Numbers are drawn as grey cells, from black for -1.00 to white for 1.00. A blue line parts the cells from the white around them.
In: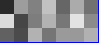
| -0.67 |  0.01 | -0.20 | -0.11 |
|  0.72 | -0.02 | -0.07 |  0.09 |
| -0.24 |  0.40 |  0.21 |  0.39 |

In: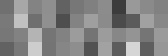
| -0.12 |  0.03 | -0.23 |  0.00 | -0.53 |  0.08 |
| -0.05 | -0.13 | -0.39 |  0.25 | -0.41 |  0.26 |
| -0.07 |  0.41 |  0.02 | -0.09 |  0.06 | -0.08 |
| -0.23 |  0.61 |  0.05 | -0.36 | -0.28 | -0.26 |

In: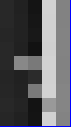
| -0.69 | -0.84 |  0.02 |
| -0.69 | -0.83 |  0.02 |
| -0.70 | -0.81 |  0.03 |
| -0.69 | -0.86 |  0.03 |
| -0.69 | -0.05 |  0.02 |
| -0.71 | -0.66 |  0.03 |
| -0.70 | -0.04 |  0.04 |
| -0.69 | -0.85 |  0.04 |
| -0.70 | -0.84 |  0.03 |

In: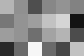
|  0.42 | -0.39 |  0.15 |
| -0.07 |  0.24 |  0.67 |
|  0.23 | -0.13 |  0.41 |
| -0.68 |  0.93 | -0.45 |

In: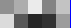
|  0.13 |  0.84 |  0.53 |
|  0.72 | -0.70 |  0.22 |

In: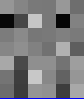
|  0.18 | -0.05 |  0.19 |
| -0.94 |  0.55 | -0.95 |
| -0.03 | -0.07 |  0.00 |
|  0.05 |  0.01 |  0.39 |
|  0.32 |  0.12 | -0.10 |
| -0.09 |  0.57 | -0.23 |
| -0.15 |  0.17 | -0.52 |

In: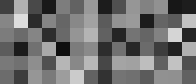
| -0.50 | -0.43 | -0.02 |  0.20 | -0.37 |  0.02 | -0.82 |
|  0.05 | -0.66 | -0.20 |  0.27 |  0.15 | -0.78 | -0.29 |
| -0.03 |  0.04 | -0.18 |  0.41 | -0.72 | -0.21 |  0.67 |
| -0.28 | -0.11 | -0.88 |  0.08 | -0.11 | -0.16 | -0.74 |
| -0.05 |  0.11 |  0.43 |  0.44 |  0.29 |  0.49 |  0.52 |
| -0.15 |  0.18 |  0.23 | -0.23 | -0.09 | -0.29 |  0.13 |
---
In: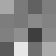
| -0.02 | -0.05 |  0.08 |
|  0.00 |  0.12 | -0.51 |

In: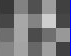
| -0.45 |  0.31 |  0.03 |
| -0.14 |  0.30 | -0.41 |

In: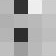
|  0.38 |  0.42 |  0.45 |
|  0.42 | -0.65 |  0.43 |

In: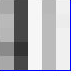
|  0.45 | -0.45 |  0.93 |
|  0.43 | -0.45 |  0.93 |

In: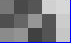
| -0.38 | -0.21 |  0.18 |
|  0.09 |  0.15 | -0.50 |

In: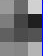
| -0.02 | -0.47 | -0.76 |
| -0.25 | -0.40 | -0.35 |

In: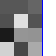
| -0.37 |  0.76 | -0.35 |
| -0.80 |  0.17 |  0.15 |

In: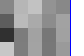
| -0.27 |  0.46 |  0.33 |
| -0.62 | -0.03 |  0.27 |
